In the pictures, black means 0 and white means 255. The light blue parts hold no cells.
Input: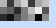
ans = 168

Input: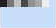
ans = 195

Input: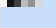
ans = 63

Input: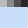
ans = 80

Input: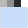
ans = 44

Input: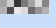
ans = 54

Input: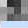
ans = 59

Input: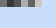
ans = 84
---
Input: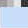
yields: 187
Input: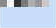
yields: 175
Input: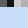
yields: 20
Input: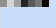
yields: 89
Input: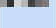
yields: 66
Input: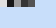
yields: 156
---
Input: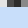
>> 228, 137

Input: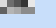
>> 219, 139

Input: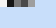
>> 244, 158

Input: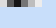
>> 221, 236

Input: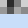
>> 195, 138

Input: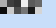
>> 172, 212

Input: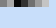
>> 127, 196

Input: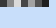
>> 55, 30

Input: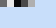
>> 105, 175

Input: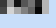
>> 57, 181
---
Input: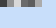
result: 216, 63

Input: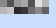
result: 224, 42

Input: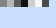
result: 246, 17

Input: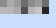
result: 197, 36

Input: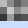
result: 202, 55

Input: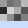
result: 212, 40

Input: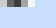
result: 245, 62

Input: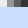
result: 236, 53

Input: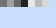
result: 232, 34
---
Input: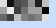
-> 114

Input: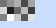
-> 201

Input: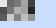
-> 132

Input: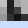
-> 50

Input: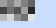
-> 144

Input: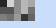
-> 153

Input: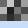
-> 46

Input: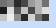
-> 209
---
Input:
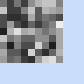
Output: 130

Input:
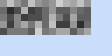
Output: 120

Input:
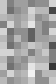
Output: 200

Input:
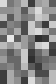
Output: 119

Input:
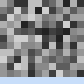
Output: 207
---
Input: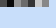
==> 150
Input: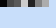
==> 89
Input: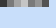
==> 165
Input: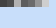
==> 178
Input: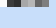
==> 47
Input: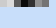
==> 91
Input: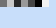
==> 40
